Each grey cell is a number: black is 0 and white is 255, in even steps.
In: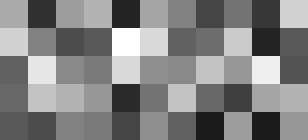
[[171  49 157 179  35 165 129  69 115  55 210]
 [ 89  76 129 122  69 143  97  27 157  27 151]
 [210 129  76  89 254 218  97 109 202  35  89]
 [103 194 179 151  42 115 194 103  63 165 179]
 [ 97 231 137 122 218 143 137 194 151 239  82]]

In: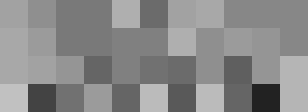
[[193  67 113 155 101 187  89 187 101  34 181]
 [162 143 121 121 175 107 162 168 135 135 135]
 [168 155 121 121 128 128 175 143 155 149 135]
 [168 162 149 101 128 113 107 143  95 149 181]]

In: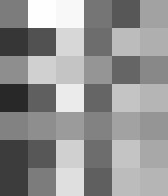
[[ 54  81 215 109 188 175]
 [ 60  87 208 109 196 168]
 [ 40  95 235 101 196 181]
 [ 60 124 223  95 188 181]
 [130 142 155 130 162 149]
 [142 208 196 149 101 136]
 [124 254 248 117  87 162]]

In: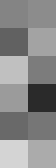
[[155  42]
 [105 118]
 [192 124]
 [132 140]
 [ 97 163]
 [212 171]]

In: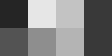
[[ 83 142 180  57]
 [ 37 230 195  57]]

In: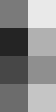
[[ 71 143]
 [ 36 177]
 [108 197]
 [122 233]]

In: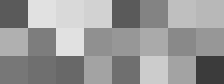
[[119 111 104 163 111 204 163  59]
 [176 125 225 144 151 170 137 151]
 [ 90 225 217 210  90 131 191 184]]

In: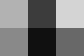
[[137  16 104]
 [178  60 212]]

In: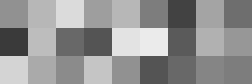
[[212 170 139 197 145  84 104 133 125]
 [145 183 219 158 183 125  66 164 110]
 [ 58 189 104  84 227 235  90 177 151]]
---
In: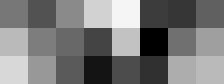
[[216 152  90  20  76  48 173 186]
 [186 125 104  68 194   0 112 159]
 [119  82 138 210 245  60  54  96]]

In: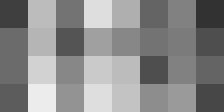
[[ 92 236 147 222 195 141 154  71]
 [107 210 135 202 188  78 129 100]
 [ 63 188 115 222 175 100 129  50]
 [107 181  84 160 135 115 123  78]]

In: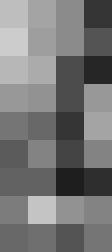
[[124 196 146 131]
 [183 171  76  38]
 [190 164 139  53]
 [204 158 139  84]
 [152 146  76 152]
 [ 91 131  68 131]
 [104 111  84 117]
 [117 104  53 164]
 [ 98  98  30  46]]

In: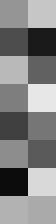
[[126 231]
 [ 12 217]
 [149 198]
 [178 170]
 [ 64 118]
 [185  97]
 [141  90]
 [ 77  26]]

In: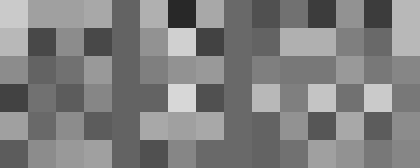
[[202 160 160 168  99 176  40 168 105  80 113  60 146  60 184]
 [ 92 140 153 160  99  80 134 105 105  99 113 160 146 120 134]
 [ 66 113  92 134  99  99 215  80 105 184 127 196 113 202 120]
 [160 105 140  92  99 168 160 168 105  99 146  86 168  92 140]
 [140  99 113 153  99 127 146 153 105 127 120 120 153 120 134]
 [184  72 140  72  99 146 208  66 105  99 176 176 127 105 184]]

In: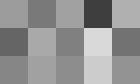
[[101 169 128 217 114]
 [134 161 141 204 147]
 [155 121 161  62 176]]

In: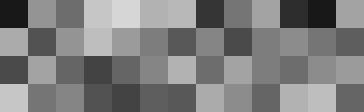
[[ 74 163 101  67 101 133 178 109 163 125 109 140 155]
 [ 24 148 109 198 214 178 184  53 117 163  45  24 163]
 [198 117 133  82  67  94  88 171 140 101 178 190 101]
 [171  82 148 190 155 125  88 133  74 125 140 117  94]]

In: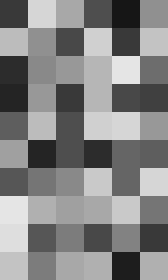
[[ 57 214 168  78  22 144]
 [ 94 188  78 208 214 152]
 [229 176 160 168 201 117]
 [ 36 152  57 182  72  64]
 [188 144  72 208  57 195]
 [ 44 137 152 182 229 109]
 [195 124 168 176  29 176]
 [ 86 117 137 201 101 214]
 [222  86 124  72 130  57]
 [160  36  78  44 101  94]]

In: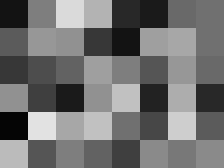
[[  5 226 167 193 112  71 206  91]
 [ 91 151 145  55  19 159 167 112]
 [ 19 126 218 179  40  26 105 112]
 [187  85 126  98  63 138 120 138]
 [ 55  77  98 159 126  85 151 105]
 [145  63  26 145 193  34 173  40]]
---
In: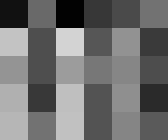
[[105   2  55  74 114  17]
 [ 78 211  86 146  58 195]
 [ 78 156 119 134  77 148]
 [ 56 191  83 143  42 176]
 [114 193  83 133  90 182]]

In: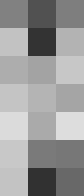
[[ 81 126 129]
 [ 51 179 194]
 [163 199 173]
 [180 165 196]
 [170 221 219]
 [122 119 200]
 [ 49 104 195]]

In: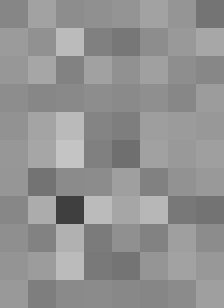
[[162 141 144 148 162 149 116 134]
 [145 187 128 119 141 153 167 155]
 [166 130 161 145 160 142 135 151]
 [135 137 141 138 143 135 156 141]
 [164 186 132 126 158 155 152 146]
 [166 196 128 111 161 153 159 151]
 [115 139 140 159 129 146 153 150]
 [172  63 187 166 183 120 115 135]
 [130 177 123 144 130 159 140 143]
 [156 187 121 116 149 162 152 148]
 [126 138 139 136 134 139 159 153]]

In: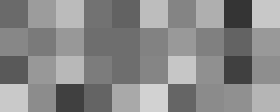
[[156 187 114  98 189 132 175  52 200 106]
 [122 152 110 110 130 153 128  99 153 135]
 [152 184 124 110 133 198 144  64 142  89]
 [140  64 100 169 210 101 139 144 181 201]]

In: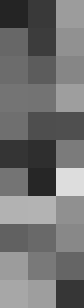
[[ 57 156  36]
 [ 60 145 103]
 [ 92 134 108]
 [115 158 116]
 [ 78  79 111]
 [ 46 123  52]
 [ 38 221 116]
 [179 144 178]
 [105 136  97]
 [121 101 156]
 [158  54 167]]

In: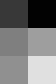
[[  2  56]
 [158 127]
 [224 144]]
